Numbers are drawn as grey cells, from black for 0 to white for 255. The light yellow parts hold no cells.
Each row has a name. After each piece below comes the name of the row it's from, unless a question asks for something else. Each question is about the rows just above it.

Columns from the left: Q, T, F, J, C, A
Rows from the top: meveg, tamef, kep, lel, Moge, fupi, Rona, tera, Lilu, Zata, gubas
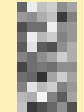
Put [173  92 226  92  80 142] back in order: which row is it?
Moge
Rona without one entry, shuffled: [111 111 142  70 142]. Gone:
[120]

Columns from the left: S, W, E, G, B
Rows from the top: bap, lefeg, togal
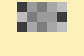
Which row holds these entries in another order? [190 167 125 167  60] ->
togal
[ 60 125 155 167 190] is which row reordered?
bap
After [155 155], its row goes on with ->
[60]
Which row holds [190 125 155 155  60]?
lefeg
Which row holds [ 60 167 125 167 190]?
togal

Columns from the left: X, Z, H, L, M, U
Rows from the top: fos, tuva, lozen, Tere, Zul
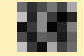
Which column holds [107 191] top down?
X
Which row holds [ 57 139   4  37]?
lozen

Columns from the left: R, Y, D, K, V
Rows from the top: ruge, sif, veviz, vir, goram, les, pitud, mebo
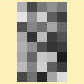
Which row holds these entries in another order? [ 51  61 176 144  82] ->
goram
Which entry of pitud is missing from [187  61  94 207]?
[132]
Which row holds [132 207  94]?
pitud
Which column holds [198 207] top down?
D
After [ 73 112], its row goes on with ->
[ 39 166 219]
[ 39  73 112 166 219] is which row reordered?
mebo

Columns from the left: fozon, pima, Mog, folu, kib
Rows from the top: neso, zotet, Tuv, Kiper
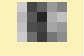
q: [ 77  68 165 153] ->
Tuv
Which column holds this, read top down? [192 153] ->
kib

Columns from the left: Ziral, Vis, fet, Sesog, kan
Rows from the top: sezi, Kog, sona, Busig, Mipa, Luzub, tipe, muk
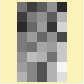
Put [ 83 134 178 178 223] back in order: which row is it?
muk
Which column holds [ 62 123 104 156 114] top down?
Vis
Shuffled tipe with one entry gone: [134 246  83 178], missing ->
[156]
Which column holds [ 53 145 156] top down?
Sesog
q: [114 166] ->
Mipa
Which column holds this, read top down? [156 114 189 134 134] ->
Vis
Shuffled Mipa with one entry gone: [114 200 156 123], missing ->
[166]

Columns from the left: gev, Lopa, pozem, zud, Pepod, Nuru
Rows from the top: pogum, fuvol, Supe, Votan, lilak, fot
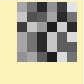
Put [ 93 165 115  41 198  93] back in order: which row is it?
lilak
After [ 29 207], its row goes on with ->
[41]
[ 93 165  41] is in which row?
fuvol

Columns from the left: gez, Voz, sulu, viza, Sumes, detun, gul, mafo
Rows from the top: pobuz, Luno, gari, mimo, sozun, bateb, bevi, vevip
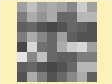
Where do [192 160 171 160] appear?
pobuz
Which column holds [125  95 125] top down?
gez
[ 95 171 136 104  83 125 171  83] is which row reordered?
vevip
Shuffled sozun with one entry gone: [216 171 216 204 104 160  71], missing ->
[113]
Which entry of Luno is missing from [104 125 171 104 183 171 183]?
[148]
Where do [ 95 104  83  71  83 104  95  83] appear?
gari
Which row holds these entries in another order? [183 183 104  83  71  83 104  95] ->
bevi

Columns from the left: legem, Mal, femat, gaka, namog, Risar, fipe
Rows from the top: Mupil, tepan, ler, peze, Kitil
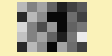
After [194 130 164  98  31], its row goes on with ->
[118 235]
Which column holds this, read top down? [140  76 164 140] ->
femat
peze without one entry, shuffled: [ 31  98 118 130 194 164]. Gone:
[235]
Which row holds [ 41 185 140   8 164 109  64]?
Kitil
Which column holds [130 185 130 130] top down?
Mal
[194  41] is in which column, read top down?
legem

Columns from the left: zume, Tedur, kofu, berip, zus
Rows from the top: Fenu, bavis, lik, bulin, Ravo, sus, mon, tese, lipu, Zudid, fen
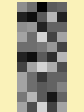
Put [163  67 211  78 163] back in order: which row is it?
fen
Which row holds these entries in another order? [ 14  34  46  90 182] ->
sus

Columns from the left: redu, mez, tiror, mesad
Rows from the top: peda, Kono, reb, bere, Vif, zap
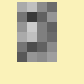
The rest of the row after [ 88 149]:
[139 158]
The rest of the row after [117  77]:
[ 97 139]
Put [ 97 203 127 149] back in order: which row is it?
reb
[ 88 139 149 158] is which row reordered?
zap
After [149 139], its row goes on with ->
[158]
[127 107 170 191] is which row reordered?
bere
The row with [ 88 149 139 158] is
zap

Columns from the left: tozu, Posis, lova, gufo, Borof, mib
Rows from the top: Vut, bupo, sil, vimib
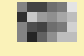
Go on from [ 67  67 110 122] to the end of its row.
[228]
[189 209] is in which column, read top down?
mib
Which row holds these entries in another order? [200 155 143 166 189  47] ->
bupo
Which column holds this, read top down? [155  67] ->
lova

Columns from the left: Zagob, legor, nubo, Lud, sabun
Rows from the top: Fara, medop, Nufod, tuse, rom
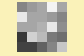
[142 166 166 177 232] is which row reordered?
Nufod
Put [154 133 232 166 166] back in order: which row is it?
medop
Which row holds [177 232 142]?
Nufod
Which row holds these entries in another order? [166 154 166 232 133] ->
medop
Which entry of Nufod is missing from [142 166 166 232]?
[177]

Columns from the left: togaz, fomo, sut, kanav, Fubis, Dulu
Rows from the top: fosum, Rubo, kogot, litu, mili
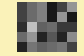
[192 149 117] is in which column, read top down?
fomo
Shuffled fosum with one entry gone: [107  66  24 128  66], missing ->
[149]
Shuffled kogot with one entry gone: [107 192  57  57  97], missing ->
[46]
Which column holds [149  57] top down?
Fubis

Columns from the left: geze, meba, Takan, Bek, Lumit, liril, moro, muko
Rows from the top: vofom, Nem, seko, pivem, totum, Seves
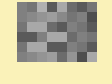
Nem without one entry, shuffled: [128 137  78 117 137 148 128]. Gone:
[157]
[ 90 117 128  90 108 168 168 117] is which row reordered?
seko
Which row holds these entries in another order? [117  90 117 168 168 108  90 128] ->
seko
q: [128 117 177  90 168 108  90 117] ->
vofom
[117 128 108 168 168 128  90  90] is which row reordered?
pivem

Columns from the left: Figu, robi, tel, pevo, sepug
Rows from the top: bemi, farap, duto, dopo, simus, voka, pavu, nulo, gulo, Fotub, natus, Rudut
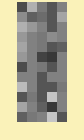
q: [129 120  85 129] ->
pavu
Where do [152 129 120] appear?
dopo
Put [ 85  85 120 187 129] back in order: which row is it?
gulo
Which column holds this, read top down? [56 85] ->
pevo
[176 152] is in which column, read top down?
Figu
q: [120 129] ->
Rudut
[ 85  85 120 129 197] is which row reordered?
Fotub

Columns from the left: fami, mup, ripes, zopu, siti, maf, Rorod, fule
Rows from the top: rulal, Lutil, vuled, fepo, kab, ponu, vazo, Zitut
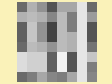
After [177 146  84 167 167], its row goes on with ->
[229 106]
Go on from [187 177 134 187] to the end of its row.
[125 229 155]

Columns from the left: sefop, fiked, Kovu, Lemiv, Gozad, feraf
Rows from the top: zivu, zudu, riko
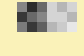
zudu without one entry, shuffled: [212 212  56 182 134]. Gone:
[105]
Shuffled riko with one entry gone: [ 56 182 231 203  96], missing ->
[123]
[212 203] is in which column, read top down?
Gozad
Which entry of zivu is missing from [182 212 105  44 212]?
[134]
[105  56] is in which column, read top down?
fiked
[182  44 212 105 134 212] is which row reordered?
zivu

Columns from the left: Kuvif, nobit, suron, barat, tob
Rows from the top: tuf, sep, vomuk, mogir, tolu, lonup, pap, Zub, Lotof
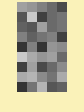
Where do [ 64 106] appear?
sep
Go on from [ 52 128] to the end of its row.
[ 52 149 139]
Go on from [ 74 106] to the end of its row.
[139]

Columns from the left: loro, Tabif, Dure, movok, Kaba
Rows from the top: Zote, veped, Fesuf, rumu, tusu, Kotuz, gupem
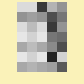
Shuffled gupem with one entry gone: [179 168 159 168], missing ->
[89]
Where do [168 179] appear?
gupem
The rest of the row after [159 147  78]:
[118]
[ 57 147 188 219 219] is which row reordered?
Fesuf
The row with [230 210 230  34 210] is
Kotuz

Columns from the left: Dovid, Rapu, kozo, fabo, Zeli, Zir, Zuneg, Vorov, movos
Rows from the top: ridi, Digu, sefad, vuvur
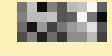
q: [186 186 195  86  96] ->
Digu
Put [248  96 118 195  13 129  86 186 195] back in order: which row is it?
ridi
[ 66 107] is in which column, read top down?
fabo

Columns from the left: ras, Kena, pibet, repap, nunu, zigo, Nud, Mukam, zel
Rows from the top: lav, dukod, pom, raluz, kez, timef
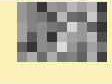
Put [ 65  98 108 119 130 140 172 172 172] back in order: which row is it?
timef
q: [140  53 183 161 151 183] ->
raluz
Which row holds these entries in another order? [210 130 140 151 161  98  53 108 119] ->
pom

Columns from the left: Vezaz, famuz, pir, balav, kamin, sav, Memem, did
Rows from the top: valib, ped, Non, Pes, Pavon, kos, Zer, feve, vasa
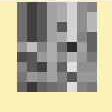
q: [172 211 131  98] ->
Pes
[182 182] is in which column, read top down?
did

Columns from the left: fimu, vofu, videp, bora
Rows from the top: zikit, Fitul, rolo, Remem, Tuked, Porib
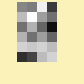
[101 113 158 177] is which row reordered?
Remem
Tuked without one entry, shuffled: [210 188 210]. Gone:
[200]
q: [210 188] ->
Tuked
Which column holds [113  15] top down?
bora
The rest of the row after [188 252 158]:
[113]
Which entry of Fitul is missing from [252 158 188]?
[113]

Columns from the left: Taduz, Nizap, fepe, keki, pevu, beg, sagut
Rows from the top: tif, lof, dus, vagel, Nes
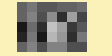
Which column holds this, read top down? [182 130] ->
keki
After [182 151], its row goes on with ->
[ 46 119]
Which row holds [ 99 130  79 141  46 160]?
lof

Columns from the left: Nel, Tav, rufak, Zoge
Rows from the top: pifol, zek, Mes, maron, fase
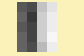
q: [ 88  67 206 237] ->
Mes
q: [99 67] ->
maron

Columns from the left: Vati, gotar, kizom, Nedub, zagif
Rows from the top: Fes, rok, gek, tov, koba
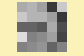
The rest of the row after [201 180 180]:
[160  56]
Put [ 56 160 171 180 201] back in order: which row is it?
Fes
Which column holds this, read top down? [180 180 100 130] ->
gotar

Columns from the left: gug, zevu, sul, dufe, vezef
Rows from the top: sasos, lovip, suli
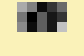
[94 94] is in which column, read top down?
sul
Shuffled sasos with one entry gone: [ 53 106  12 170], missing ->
[128]
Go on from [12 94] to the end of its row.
[ 23 193]
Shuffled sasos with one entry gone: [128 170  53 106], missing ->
[12]
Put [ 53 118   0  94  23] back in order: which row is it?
lovip
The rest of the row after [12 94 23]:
[193]
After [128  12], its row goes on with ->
[ 53 106]

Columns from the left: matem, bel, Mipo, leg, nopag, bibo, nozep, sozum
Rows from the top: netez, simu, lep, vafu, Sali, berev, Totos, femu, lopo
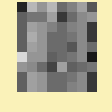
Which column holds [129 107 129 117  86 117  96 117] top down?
bibo
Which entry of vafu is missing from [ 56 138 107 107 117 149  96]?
[172]
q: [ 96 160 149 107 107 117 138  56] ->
femu
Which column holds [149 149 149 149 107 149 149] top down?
Mipo
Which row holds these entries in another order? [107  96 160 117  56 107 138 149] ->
femu
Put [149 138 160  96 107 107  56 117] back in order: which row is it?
femu

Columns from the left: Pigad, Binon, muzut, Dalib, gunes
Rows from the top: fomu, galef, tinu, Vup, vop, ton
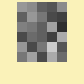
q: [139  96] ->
fomu
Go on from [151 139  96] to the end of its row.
[ 85 139]
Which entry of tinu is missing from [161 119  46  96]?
[128]
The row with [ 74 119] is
vop

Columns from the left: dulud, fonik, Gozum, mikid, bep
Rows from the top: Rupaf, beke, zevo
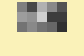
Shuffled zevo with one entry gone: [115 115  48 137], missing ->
[103]
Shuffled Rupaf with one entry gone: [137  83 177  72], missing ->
[127]
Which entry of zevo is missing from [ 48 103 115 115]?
[137]
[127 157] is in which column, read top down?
dulud
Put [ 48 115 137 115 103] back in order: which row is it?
zevo

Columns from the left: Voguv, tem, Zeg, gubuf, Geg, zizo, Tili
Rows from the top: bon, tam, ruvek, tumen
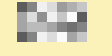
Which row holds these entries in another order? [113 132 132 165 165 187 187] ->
ruvek
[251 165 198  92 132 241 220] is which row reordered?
tumen
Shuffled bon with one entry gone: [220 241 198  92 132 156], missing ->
[176]
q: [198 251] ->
tam

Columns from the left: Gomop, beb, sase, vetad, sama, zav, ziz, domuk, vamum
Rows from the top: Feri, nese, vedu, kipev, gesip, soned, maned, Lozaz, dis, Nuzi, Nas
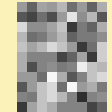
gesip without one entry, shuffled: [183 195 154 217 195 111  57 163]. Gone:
[206]
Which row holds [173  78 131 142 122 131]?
maned
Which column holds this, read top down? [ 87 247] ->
zav
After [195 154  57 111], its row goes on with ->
[206]
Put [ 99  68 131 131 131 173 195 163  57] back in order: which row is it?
Nas
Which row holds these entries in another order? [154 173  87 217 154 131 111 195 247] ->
Lozaz
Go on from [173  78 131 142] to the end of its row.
[122 131 238 195 183]

